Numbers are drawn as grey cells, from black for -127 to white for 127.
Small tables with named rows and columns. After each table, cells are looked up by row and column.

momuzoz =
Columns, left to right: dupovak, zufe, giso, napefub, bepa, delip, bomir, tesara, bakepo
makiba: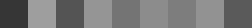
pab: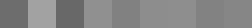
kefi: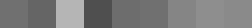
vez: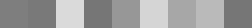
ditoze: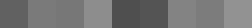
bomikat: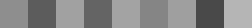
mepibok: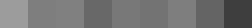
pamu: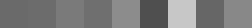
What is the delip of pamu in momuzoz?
-48
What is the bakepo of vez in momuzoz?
-9
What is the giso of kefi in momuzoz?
53
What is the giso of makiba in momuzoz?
-43
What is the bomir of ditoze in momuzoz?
3
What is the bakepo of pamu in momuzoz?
8
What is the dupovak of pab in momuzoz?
-18
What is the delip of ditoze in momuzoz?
-43
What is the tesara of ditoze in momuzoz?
-3
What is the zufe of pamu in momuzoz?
-19
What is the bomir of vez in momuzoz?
39
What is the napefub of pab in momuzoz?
16
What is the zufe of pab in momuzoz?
34
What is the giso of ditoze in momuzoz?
-8

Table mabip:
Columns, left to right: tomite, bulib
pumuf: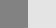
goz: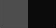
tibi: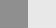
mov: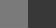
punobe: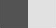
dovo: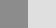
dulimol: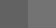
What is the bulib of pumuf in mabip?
100
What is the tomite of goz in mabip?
-50
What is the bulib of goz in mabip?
-116
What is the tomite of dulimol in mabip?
-29
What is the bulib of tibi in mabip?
104
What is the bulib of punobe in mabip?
97
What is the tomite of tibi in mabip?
15
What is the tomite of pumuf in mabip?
2
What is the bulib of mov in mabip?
-71
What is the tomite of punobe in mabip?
-44
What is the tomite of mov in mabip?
-5
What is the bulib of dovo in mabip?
95

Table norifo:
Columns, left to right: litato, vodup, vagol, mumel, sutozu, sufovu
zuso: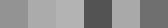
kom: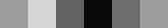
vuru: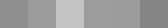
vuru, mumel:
29
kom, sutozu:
-18
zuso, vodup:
43
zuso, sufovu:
-16
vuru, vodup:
28
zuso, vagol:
51
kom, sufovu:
30
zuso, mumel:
-44
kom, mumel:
-119
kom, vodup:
85
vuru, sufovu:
5
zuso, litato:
19
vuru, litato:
14
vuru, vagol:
67
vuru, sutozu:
28
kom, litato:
29
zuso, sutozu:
41

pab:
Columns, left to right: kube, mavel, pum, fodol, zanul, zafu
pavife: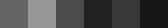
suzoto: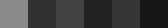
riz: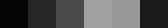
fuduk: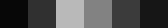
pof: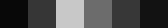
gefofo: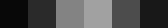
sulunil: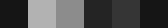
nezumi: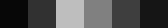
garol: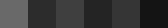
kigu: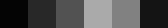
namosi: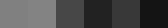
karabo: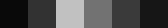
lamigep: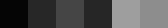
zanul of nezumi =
-65
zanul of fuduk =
-68
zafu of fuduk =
-105
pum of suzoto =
-60
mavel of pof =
-73
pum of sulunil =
12
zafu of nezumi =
-106
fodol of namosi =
-93
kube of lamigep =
-122
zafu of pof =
-109
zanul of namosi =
-71
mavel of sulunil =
50

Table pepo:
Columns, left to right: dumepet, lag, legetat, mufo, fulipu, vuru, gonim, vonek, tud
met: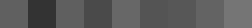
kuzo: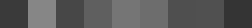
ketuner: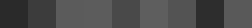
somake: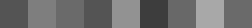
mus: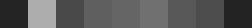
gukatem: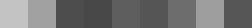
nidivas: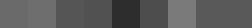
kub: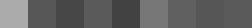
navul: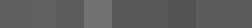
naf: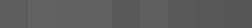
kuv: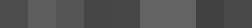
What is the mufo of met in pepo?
-53
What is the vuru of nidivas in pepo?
-50
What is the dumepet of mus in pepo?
-91
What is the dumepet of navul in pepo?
-32
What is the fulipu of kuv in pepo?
-56
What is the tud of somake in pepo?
-21
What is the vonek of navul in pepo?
-36
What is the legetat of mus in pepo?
-54
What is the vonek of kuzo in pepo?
-47
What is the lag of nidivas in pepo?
-17
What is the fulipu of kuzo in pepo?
-10
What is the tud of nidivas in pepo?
-38
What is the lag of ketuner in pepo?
-67
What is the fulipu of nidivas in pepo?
-82
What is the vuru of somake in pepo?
-66
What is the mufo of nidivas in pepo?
-46
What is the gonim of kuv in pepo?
-28
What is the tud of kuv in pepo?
-54
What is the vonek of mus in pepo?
-50
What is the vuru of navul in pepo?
-39

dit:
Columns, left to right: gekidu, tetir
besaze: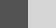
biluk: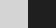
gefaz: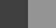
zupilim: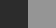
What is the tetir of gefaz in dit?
20
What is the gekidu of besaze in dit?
-44
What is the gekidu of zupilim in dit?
-83
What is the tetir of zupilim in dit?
21
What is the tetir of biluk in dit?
-96
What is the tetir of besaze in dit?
85
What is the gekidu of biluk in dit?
84
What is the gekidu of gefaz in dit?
-64
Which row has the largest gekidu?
biluk

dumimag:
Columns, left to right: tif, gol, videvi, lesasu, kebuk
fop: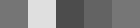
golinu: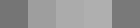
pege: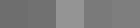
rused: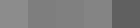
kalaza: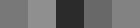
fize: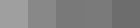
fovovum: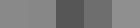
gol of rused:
-1
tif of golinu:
-10
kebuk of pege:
-1
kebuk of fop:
-9
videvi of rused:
0
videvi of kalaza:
-84
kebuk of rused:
-31
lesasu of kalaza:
-23
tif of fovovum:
9
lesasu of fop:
-28
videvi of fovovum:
-41
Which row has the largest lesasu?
golinu

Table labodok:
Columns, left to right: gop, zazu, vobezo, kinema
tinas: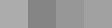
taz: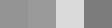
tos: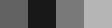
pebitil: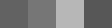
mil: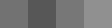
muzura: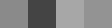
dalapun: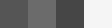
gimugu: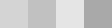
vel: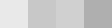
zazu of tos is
-103
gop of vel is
105
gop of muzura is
10
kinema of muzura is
19
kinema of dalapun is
117
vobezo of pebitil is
55
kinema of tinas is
33
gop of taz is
20
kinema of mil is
16
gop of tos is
-29
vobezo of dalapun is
-57
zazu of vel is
72
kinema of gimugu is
41
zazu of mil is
-40

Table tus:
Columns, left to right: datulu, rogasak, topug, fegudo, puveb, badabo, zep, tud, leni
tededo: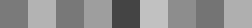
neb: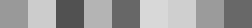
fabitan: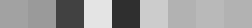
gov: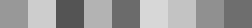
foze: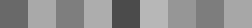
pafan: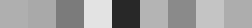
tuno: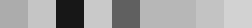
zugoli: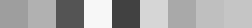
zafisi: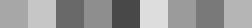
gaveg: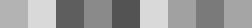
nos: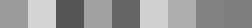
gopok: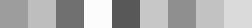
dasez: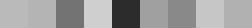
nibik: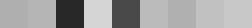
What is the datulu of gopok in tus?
29
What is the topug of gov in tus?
-43
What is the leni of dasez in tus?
49
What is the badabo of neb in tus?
88
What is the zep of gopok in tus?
15
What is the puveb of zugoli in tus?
-62
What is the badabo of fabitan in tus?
76

